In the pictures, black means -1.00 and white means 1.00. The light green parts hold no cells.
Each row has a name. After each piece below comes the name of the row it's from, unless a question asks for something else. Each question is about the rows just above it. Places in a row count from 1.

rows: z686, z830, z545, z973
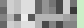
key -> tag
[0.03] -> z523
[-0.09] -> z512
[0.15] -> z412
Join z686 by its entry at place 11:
z512
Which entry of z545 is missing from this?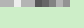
[0.28]
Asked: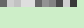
z830
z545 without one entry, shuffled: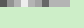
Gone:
[0.03]
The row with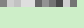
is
z686

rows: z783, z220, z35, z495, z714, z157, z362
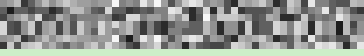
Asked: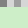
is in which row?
z495
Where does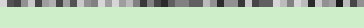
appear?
z495
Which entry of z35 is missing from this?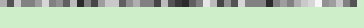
[-0.12]
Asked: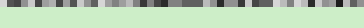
z714
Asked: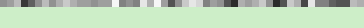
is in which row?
z783
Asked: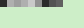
z157

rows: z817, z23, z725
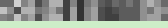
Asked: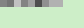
z725
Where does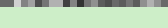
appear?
z817
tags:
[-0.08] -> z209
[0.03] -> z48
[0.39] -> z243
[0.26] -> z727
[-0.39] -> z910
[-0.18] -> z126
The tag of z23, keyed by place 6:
z209

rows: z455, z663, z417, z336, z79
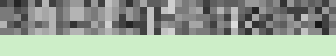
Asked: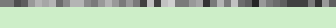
z663
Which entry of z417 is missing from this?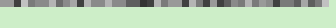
[-0.38]
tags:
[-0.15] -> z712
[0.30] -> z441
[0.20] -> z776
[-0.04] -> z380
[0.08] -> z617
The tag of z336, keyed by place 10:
z712
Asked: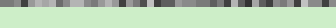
z417
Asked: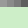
z336

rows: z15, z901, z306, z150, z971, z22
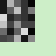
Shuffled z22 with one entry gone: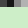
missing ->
[-0.37]
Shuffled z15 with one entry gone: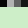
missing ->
[-0.60]
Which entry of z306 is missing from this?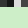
[-0.70]
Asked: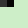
z15
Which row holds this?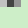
z150
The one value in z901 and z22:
[-0.83]
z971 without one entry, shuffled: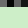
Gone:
[0.72]

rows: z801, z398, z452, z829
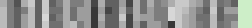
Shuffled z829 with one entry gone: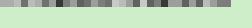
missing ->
[-0.45]
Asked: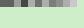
z801
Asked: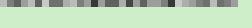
z829
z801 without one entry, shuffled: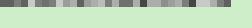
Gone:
[-0.35]
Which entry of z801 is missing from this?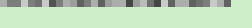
[0.11]

